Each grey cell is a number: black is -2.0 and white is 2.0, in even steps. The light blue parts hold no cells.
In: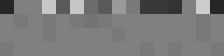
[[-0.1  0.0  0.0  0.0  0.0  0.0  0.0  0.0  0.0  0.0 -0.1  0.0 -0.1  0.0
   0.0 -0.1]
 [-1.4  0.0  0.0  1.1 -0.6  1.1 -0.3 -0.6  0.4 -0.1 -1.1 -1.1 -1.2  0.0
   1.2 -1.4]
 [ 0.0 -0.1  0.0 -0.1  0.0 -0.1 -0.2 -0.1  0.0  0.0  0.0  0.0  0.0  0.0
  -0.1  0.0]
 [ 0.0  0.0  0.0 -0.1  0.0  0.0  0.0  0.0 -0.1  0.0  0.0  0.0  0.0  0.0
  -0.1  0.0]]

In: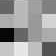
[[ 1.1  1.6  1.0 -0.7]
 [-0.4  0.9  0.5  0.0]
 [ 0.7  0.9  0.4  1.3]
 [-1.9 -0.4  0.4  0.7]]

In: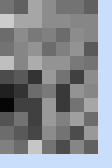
[[ 0.0 -0.3  1.1 -0.2 -0.8  0.1 -0.5]
 [-0.2 -0.5  0.6  0.2 -0.2 -0.2 -0.5]
 [ 1.2  0.6  0.6  0.2  0.2  0.1  0.1]
 [-0.3  0.2 -0.1  0.0 -0.3  0.2  0.1]
 [-0.2  0.1  0.3 -0.3  0.0  0.3 -0.6]
 [ 1.0  0.1  0.7  0.3  0.3 -0.1 -0.2]
 [-0.8 -0.6 -1.2  0.4 -0.2 -1.0  0.2]
 [-1.5 -1.2 -0.3 -0.1 -1.1  0.3  0.1]
 [-1.9 -1.0 -1.0  0.4 -1.1 -0.2  0.6]
 [-0.7 -0.2 -1.0  0.4  0.0  0.5 -0.3]
 [-0.3 -0.6 -0.9  0.2 -0.2 -0.8  0.4]]

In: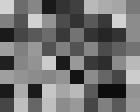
[[-0.9  1.0 -0.4  1.0  0.2  0.4 -0.9  0.0 -0.6  0.4]
 [ 1.3 -0.3  0.1 -1.6 -1.2 -1.0  0.9  0.7  0.6 -0.1]
 [ 0.0 -0.7  1.3  0.3 -0.8 -1.2 -0.6 -1.1  1.3  0.2]
 [-1.6 -0.9 -0.6 -0.3 -1.1 -0.2 -1.2 -1.4 -1.2  0.2]
 [ 0.5  0.0  0.4 -0.7  0.0 -0.7  0.1 -0.8 -0.5 -0.2]
 [-1.5  0.1  0.3  1.2 -1.6  0.4 -1.1 -1.3  0.2  0.9]
 [ 0.5  0.3  0.2  0.1  0.3 -1.7  0.2 -0.4 -0.9  1.2]
 [-1.6  0.7 -1.6  1.1  0.6  0.9 -0.6 -1.8 -1.8  0.3]]

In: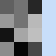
[[ 0.2 -1.9 -0.9]
 [-0.5 -0.2 -1.4]
 [ 0.4 -0.2  0.9]
 [-1.7  0.6  1.0]]

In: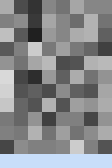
[[-0.9  0.2  0.0  0.0  0.1  1.2  0.0 -0.7]
 [ 0.7 -0.8 -1.2  0.1 -0.2  0.6  0.1  0.1]
 [ 0.0  0.2 -1.1  0.6  0.1 -0.3  0.8 -0.2]
 [ 1.0 -0.6 -1.5  0.4  0.1  0.7  0.8 -0.5]
 [-0.6  0.0  1.2 -0.1  0.5 -0.1 -0.4 -1.0]
 [ 0.3 -0.2  0.6  0.9 -0.8 -0.7  0.8  0.9]
 [ 1.4 -0.9 -1.3  0.4 -0.5  0.7 -0.2  0.3]
 [ 1.3 -0.7 -0.5 -0.8  0.2 -0.5 -0.7  0.6]
 [ 1.1 -0.4 -0.7  0.8 -0.7  0.5  0.3  0.7]
 [-0.1 -0.4  0.3 -1.0  0.0  0.0 -0.9  0.3]
 [ 0.0 -0.1  0.8 -0.2  0.5 -0.2  0.2  0.7]]

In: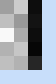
[[ 1.0  0.8 -1.4]
 [ 0.5  1.2 -1.8]
 [ 1.0  0.4 -1.7]
 [ 1.9  0.7 -1.8]
 [ 0.8  1.1 -1.9]]
